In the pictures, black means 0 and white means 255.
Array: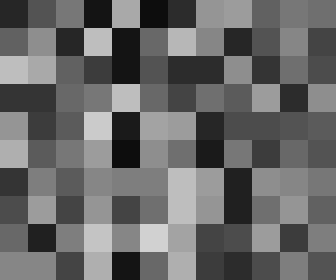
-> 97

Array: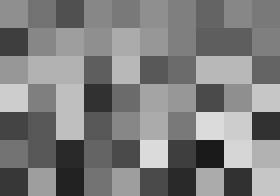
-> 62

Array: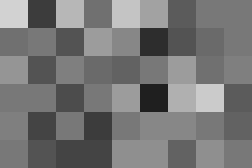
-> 112

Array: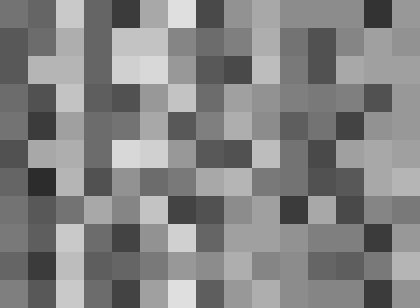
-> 88

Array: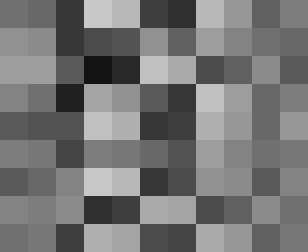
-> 145
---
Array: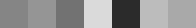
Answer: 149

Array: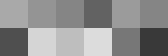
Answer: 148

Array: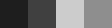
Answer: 64

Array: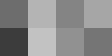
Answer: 180

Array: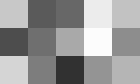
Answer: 90

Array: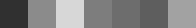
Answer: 139
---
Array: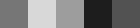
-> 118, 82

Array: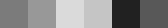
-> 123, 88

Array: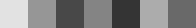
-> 226, 105

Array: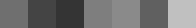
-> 111, 192

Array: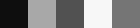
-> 14, 117

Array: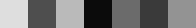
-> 222, 147

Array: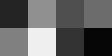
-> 36, 6

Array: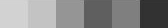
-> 210, 50

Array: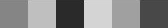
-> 133, 72
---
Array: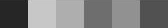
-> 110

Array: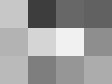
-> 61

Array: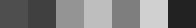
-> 126

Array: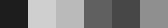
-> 96

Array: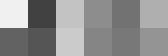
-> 141

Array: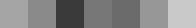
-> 107

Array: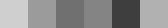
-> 132

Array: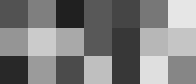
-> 69
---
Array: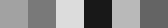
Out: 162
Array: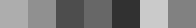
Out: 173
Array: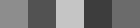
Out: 141
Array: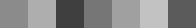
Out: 139
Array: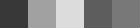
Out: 56
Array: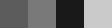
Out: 92
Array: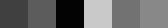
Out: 64
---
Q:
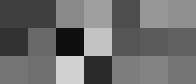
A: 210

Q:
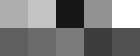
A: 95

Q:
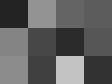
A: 86

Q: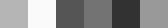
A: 250

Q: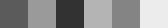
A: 154

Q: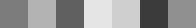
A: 96
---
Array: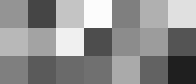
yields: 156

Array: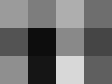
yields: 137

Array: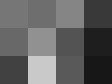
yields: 83

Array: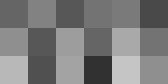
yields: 169

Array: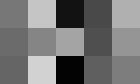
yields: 79

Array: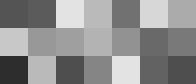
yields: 105
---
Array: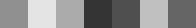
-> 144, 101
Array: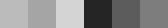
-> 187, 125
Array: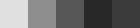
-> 224, 59
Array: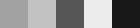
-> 162, 24
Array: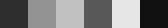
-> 46, 17
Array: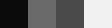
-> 11, 241
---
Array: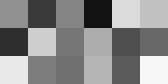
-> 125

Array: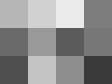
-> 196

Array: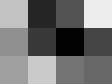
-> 202

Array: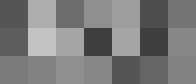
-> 129

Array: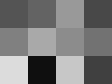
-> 15

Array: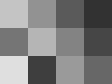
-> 62

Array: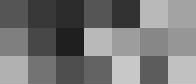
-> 115
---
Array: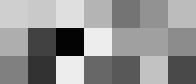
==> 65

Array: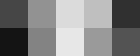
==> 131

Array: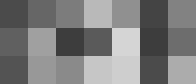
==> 160

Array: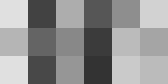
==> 100

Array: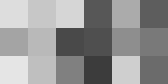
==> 185

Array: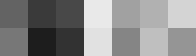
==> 29

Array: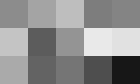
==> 92

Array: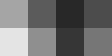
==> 143

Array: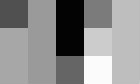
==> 154

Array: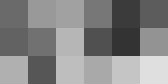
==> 113
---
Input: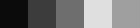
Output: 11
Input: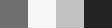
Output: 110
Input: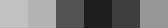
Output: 193
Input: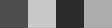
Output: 78
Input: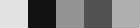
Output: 226
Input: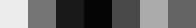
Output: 236
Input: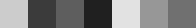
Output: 204
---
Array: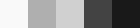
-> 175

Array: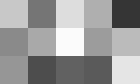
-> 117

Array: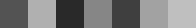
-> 176

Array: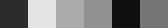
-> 228

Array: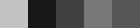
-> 23

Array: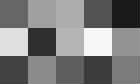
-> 160

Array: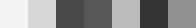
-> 215

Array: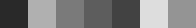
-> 176
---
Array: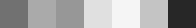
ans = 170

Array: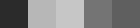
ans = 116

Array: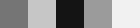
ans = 155

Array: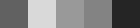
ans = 131

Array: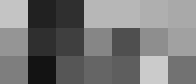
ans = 126

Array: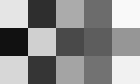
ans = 150

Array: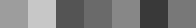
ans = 120

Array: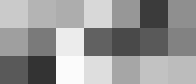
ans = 159
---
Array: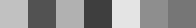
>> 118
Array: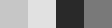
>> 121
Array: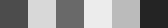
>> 36
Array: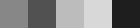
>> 30
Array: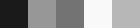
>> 183
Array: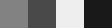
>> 25
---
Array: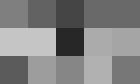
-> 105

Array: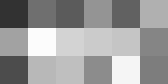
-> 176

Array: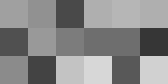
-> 175

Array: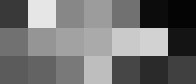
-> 4

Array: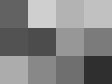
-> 193

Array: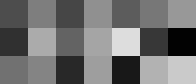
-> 152

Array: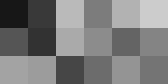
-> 204
